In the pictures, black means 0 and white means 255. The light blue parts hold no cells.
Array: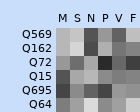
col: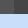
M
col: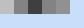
F
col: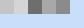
S
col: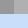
P
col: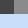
P
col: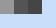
M
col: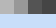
M

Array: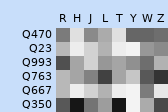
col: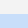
Y
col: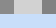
J
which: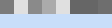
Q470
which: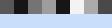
Q350
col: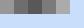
W

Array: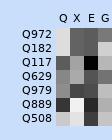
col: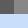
Q
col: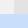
X
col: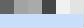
X
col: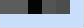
E

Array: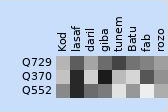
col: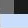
giba
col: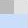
tunem
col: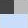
tunem
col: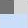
Batu

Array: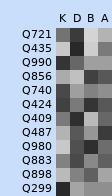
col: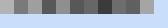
A
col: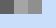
A
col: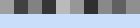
B
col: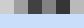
B
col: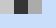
K
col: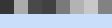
K
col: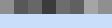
A

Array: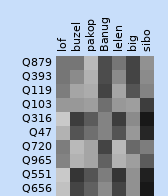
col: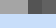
pakop
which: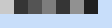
Q551
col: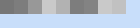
lof
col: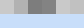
lof
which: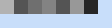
Q47
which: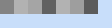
Q965
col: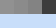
sibo

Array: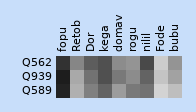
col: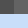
kega
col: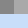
Retob
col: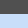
kega
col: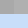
Retob
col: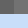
nilil
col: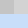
Fode

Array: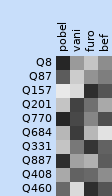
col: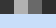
furo
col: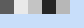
pobel
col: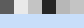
pobel
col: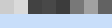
vani
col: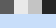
pobel

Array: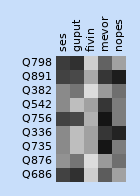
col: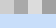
fivin
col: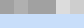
fivin
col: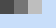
guput

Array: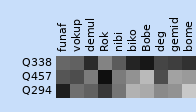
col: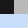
Bobe
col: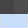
deg

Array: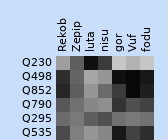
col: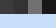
gor
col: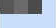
Rekob
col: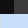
gor
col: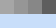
luta
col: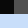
Vuf
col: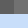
Zepip

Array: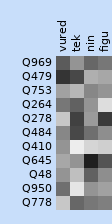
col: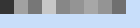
vured
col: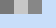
vured
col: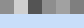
figu
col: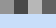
tek
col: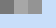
figu

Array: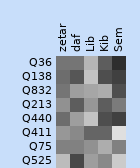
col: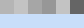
Lib
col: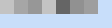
Lib
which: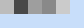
Q525
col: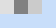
Sem
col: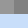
zetar
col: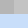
Lib

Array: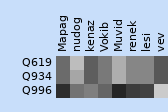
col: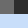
Mapag
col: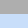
Muvid
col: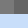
Vokib
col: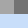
nudog
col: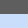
kenaz
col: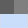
kenaz

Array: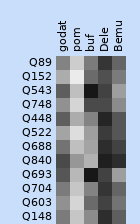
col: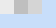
pom
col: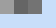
Bemu
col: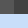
Bemu

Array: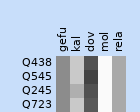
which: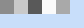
Q723
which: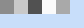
Q438
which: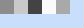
Q545

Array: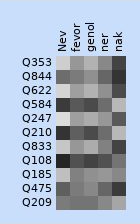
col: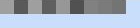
fevor
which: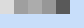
Q247
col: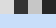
Nev
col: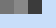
nak
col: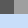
fevor
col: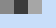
nak
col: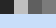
Nev

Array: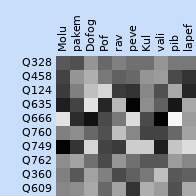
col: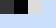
peve
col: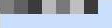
rav
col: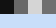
Dofog

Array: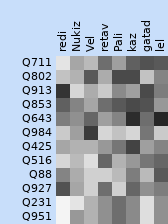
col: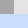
Nukiz
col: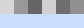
retav
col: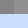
Nukiz
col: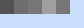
gatad
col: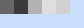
Vel
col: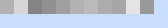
Nukiz

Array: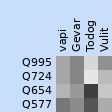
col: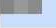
Gevar
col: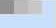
Vulit

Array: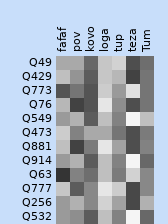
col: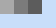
kovo
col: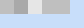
loga
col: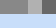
Tum
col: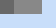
Tum
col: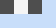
teza

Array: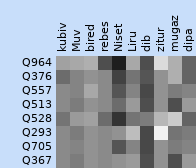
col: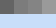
dipa
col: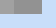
bired
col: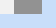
zitur
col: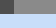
rebes
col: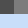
dib

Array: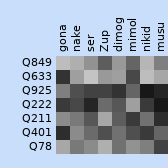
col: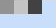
ser
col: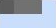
dimog
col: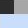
gona
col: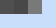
nake

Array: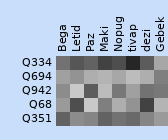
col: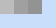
tivap
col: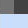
dezi
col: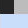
tivap
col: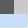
Paz
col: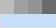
tivap

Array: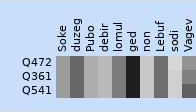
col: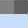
Vagev
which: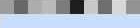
Q472

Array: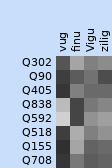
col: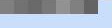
Vigu
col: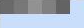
Vigu
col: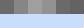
zilig
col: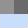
zilig
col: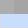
finu

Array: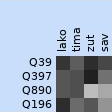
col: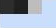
zut
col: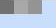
sav
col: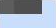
tima
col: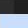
zut
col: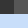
lako

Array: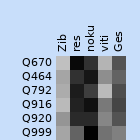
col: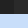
res
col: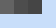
Ges
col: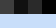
noku
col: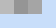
Zib
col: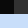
res

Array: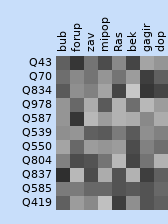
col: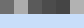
bek
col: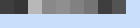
gagir
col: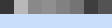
gagir
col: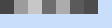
bek
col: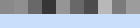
forup

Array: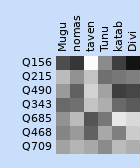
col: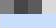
Divi
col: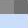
Tunu
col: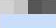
taven
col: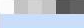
taven

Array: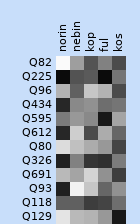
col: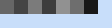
kos
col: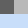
nebin
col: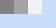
nebin
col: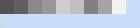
nebin
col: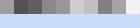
nebin

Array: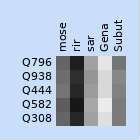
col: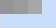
sar
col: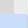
Gena
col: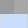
sar
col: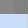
Subut
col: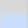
Gena

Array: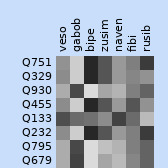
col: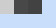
gabob
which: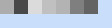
Q795
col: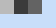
rusib

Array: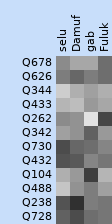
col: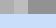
Damuf
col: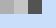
selu
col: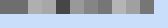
Fuluk
